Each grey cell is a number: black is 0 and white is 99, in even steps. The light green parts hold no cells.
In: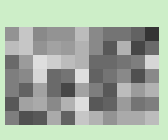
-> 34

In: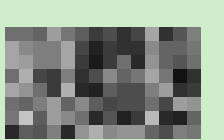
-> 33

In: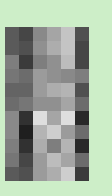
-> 60

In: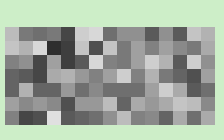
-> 31

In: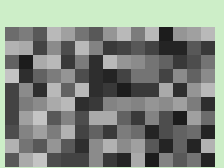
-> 76

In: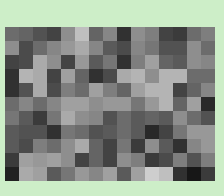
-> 62

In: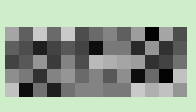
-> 44

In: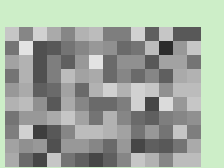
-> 27

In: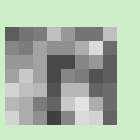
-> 56
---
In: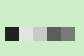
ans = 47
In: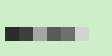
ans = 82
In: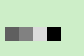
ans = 0
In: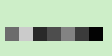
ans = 1
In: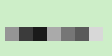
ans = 84
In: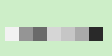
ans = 16
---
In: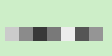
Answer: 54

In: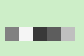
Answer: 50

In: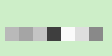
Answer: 72

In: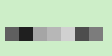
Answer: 48

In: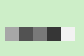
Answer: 47

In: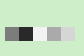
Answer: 66

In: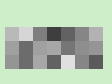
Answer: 55
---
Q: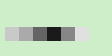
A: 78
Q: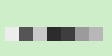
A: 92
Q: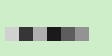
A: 81
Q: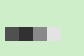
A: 31
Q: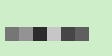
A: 46
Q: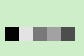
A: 1
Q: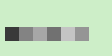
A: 22
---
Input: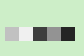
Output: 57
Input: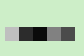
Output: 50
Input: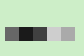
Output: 80
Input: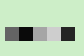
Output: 80
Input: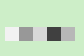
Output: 25
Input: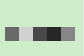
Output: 15
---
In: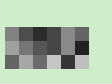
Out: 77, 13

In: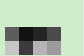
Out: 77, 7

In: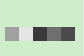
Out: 89, 22

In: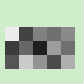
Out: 92, 12

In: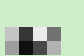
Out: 91, 6

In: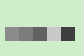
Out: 78, 24

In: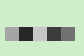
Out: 77, 15

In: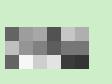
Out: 96, 20

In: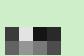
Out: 88, 8

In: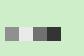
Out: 91, 20
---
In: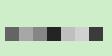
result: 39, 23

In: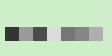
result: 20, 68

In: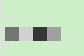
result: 45, 62

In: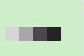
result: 83, 14

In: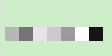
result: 71, 8

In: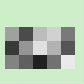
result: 62, 91

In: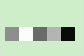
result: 55, 4

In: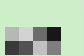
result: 71, 49
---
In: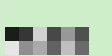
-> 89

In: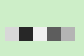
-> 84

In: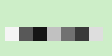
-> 95

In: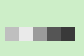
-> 74

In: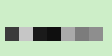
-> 23

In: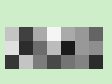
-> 21

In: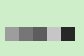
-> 61

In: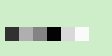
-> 19

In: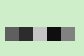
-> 37

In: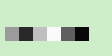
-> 60
